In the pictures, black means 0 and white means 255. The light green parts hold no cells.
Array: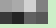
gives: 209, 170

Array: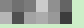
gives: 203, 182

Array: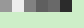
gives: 237, 152

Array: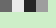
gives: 234, 158

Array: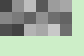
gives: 200, 189

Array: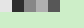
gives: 229, 176

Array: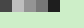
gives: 190, 148

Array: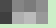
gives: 187, 175

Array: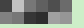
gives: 194, 160

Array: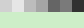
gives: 230, 209
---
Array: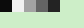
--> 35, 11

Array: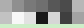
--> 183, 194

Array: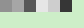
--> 54, 145

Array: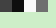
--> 111, 65

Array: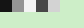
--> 211, 20

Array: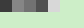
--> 216, 59

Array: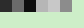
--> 140, 44

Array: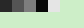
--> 229, 40

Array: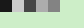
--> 131, 24

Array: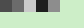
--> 141, 76
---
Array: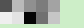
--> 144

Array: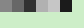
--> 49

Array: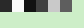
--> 18

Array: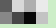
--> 174

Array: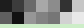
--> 106

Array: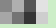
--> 85

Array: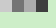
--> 172

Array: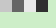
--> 232
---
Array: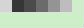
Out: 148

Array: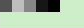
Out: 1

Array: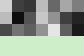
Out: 104

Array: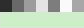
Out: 125

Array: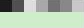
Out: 113

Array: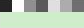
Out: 223

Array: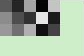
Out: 196

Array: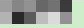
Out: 114

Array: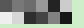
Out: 35

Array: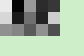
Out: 55
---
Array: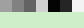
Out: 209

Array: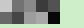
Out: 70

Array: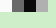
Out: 250

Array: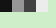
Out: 18

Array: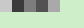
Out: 59

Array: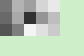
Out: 126

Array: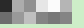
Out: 191

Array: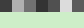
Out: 51

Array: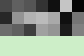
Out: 160
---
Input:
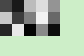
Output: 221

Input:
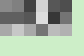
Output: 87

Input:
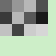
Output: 183

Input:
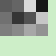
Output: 217

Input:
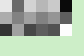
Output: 202

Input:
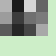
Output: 213

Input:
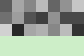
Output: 146

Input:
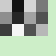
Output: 213

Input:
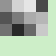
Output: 229
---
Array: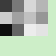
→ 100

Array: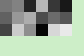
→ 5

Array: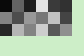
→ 205

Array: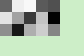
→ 174

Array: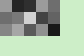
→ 90

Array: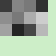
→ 36

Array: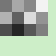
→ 37

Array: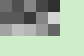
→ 181
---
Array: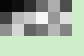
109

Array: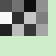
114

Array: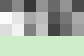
106

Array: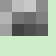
190

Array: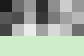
142

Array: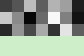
179
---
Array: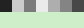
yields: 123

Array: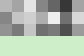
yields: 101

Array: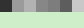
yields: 125

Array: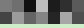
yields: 37

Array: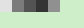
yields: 123

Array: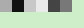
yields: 120

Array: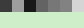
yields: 99

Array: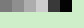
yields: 122

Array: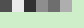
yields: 110

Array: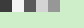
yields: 151
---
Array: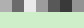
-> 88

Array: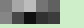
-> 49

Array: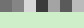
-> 90

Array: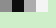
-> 141

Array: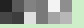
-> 61

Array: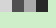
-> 80

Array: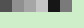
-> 81

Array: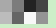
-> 68

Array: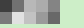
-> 104
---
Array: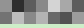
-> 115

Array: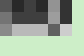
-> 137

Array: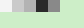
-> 244

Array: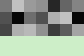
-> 69

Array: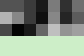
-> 71

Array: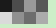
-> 218
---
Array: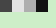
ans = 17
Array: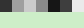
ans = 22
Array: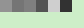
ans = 50
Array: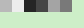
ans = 37
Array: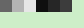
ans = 15
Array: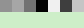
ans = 2
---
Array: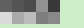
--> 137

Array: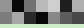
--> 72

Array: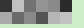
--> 193

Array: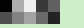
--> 35

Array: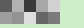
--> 123

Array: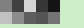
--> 116
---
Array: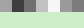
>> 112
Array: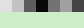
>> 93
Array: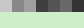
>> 159
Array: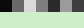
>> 217
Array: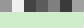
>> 68
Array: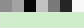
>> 6
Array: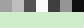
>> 83
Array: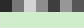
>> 211
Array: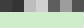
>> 189
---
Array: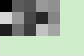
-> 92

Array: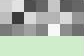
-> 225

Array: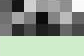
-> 21

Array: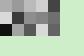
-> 154

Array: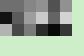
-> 111

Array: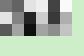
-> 99

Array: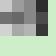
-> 156
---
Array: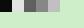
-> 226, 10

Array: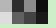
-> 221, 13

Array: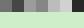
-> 209, 40

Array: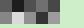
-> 218, 29

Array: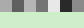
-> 232, 41

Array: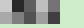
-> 203, 40

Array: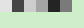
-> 227, 36

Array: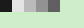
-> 228, 26

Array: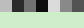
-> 219, 13
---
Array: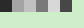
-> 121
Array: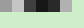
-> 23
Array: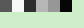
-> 183
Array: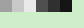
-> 79
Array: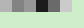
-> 28
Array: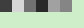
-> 41
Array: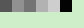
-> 178
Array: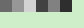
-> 66
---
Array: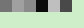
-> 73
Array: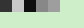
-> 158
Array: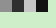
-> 18
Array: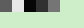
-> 117
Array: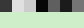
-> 117
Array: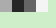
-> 244
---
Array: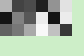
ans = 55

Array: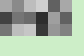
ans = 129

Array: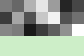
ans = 254

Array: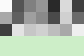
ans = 239

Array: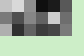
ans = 122

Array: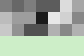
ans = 177
